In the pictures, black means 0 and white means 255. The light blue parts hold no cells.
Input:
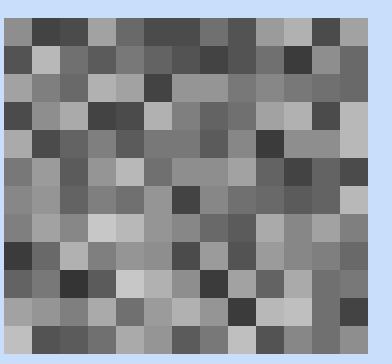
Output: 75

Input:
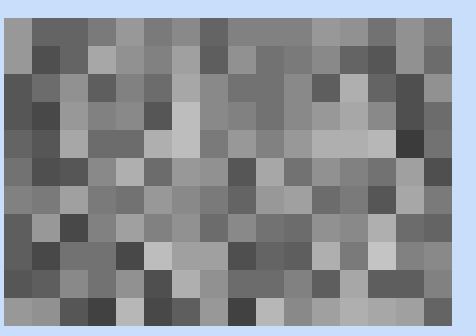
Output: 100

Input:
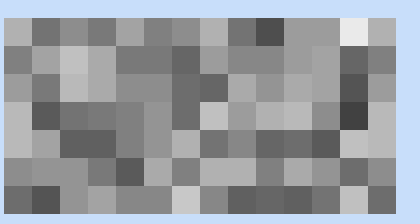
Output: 141

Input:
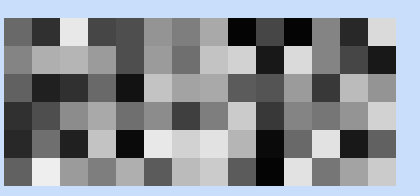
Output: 232

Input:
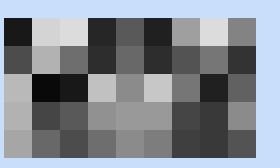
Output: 220

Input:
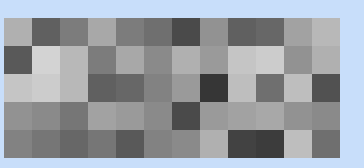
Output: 124
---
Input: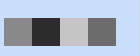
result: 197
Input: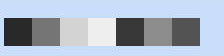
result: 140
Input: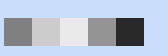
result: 148
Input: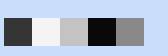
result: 9
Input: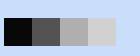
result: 175
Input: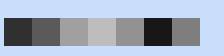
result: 23
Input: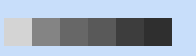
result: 61
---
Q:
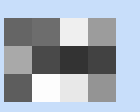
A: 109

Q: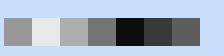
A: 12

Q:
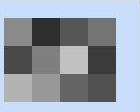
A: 45

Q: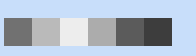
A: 172

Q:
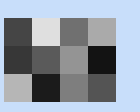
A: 223

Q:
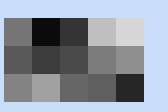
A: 52

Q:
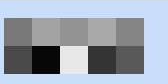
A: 147
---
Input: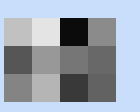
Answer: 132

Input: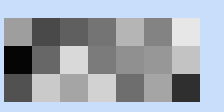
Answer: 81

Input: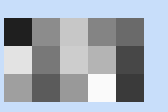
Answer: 159

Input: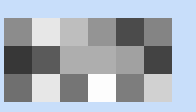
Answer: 111

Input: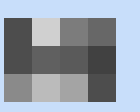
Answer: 138

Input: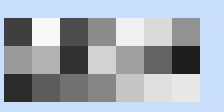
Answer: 43

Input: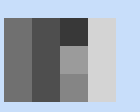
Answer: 112

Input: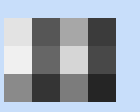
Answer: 138
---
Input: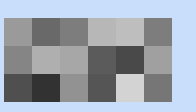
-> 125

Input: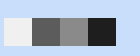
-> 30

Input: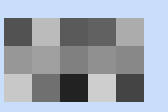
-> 172

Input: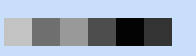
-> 51

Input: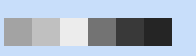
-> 37

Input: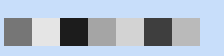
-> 186

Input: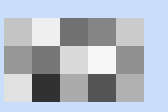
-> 203

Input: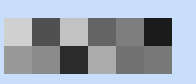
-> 27

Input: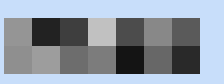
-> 90

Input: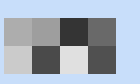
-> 105
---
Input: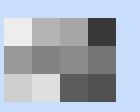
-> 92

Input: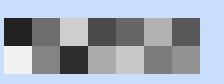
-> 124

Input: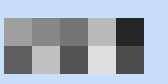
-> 222

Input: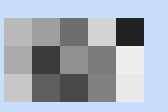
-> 129

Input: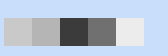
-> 112

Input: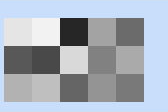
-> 148

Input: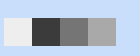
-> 117
